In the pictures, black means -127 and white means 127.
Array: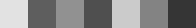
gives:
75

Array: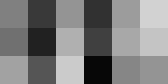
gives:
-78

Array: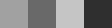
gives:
-22

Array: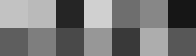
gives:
-17

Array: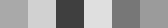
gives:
95

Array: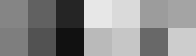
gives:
90

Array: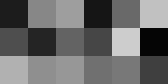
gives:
-106

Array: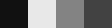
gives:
104
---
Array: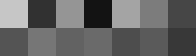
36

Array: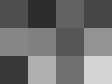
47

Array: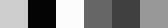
77

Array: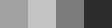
33

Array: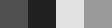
25

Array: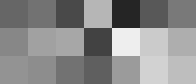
82

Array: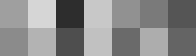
72

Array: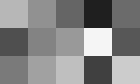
76
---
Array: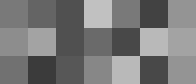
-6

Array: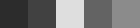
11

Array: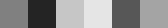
-40

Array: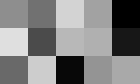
-127

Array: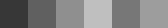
-8

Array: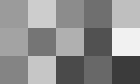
63

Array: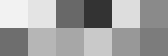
93

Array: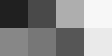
7

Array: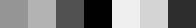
111
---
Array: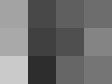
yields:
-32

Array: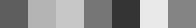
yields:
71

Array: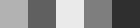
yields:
106

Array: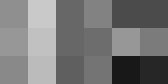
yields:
-24

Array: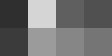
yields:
-32

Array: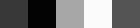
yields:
39

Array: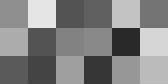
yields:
-44

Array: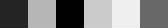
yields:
-126

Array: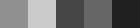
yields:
-57
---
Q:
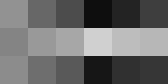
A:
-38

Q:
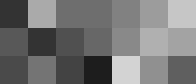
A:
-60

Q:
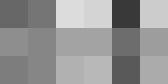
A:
49

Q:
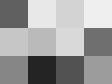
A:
-45

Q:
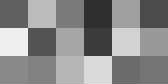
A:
54

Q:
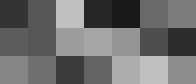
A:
-69

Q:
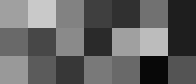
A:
-72
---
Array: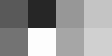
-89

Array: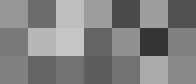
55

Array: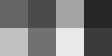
-53

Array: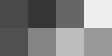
-74

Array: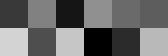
1

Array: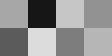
-105

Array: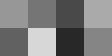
-10

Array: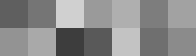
-10

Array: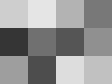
-15

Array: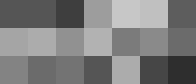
44
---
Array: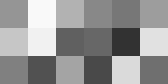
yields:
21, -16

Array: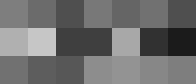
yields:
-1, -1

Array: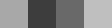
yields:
40, 63

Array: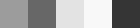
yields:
28, -74

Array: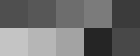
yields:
-48, -55

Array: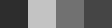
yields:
-82, -58

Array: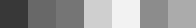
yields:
-71, 43

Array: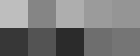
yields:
62, -10
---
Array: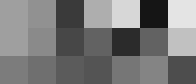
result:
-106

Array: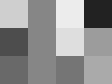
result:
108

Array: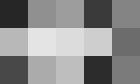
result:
-69

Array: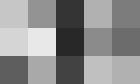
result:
49

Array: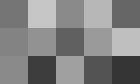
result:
55

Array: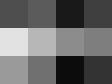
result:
-102

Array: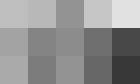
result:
70

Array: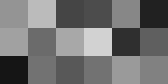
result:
7
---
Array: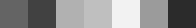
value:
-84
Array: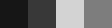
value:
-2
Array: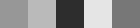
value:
-8
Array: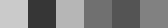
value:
1
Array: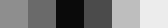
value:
108
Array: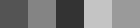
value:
26
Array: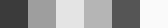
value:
122
